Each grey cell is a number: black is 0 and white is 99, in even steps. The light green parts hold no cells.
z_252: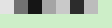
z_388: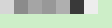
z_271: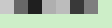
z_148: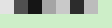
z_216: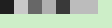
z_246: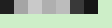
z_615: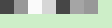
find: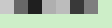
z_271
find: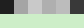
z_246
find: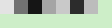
z_252

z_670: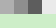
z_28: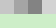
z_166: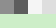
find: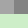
z_28
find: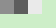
z_670
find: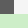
z_166

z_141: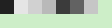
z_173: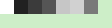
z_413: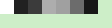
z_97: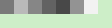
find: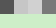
z_173
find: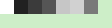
z_173
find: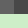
z_97
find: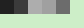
z_413
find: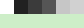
z_173

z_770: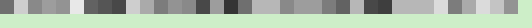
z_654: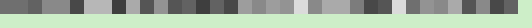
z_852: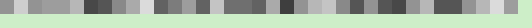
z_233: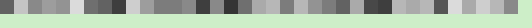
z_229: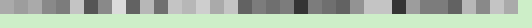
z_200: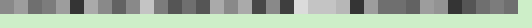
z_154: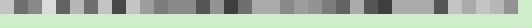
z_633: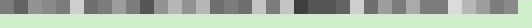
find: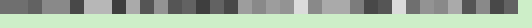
z_654
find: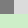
z_633
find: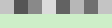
z_229
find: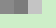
z_229

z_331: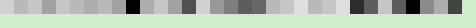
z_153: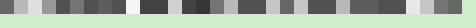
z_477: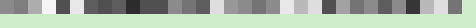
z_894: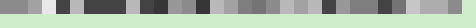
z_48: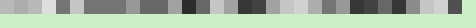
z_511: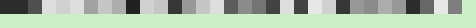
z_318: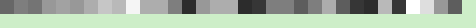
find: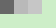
z_331
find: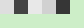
z_511

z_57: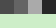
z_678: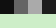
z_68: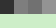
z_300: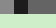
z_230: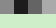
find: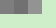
z_68
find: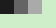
z_230
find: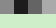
z_230
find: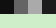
z_678
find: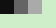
z_678

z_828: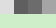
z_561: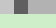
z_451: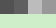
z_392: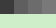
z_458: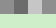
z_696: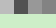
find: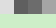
z_828

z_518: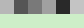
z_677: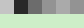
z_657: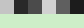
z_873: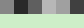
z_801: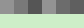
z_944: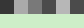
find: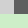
z_657
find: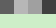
z_873
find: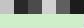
z_657
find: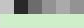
z_677
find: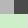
z_944
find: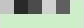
z_657

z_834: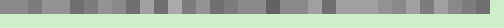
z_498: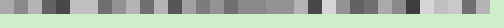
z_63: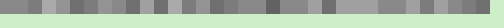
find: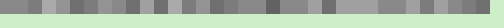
z_63
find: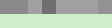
z_834
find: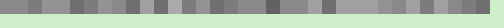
z_834
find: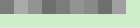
z_63
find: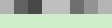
z_498

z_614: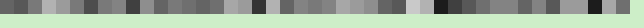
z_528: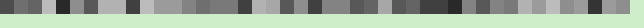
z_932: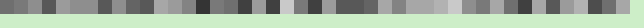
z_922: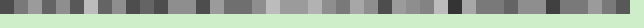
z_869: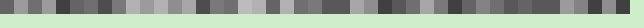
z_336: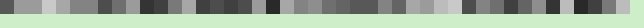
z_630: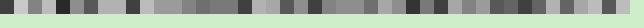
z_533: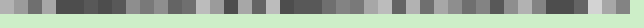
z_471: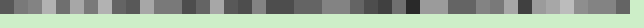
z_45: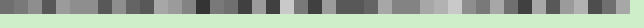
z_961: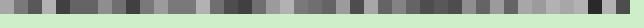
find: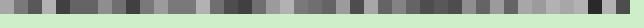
z_961
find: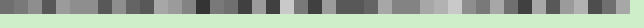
z_45
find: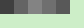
z_869
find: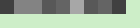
z_528

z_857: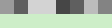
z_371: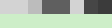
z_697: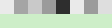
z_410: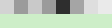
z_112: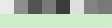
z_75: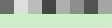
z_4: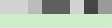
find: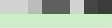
z_371
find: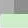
z_75
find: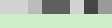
z_4
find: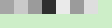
z_697
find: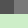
z_112

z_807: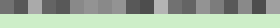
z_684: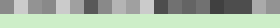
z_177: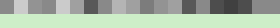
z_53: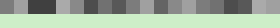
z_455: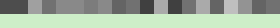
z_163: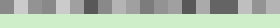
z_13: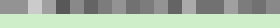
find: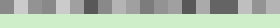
z_163
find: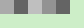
z_455
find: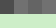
z_684
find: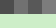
z_53
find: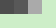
z_53
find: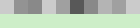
z_684

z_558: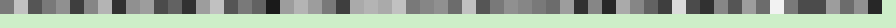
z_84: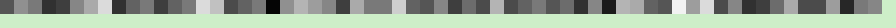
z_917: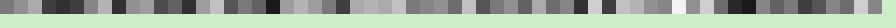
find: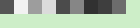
z_84
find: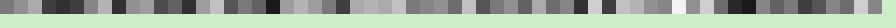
z_917
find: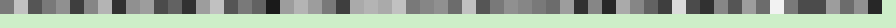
z_558
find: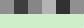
z_558

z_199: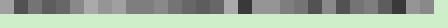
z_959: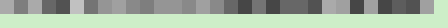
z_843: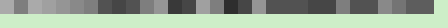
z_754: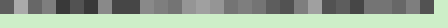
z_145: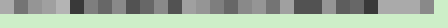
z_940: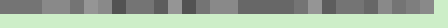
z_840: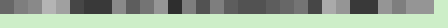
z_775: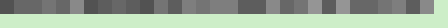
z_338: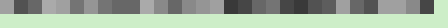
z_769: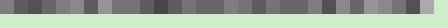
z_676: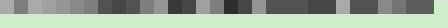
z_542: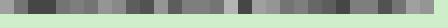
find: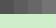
z_840
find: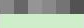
z_769
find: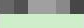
z_338
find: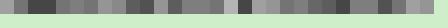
z_542
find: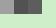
z_754

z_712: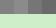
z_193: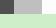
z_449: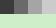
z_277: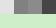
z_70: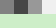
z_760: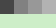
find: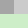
z_449
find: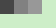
z_760
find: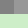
z_760
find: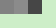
z_277

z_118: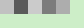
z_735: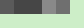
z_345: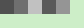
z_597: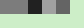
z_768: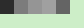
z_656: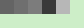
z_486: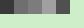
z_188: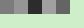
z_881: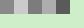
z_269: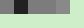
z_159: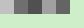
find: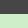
z_735
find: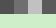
z_345
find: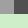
z_486
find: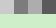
z_881
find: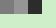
z_188

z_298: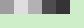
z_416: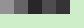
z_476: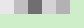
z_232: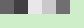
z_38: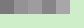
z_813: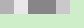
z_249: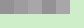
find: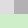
z_298
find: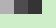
z_298
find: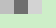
z_476
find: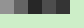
z_416
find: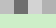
z_476
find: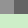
z_416
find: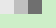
z_476

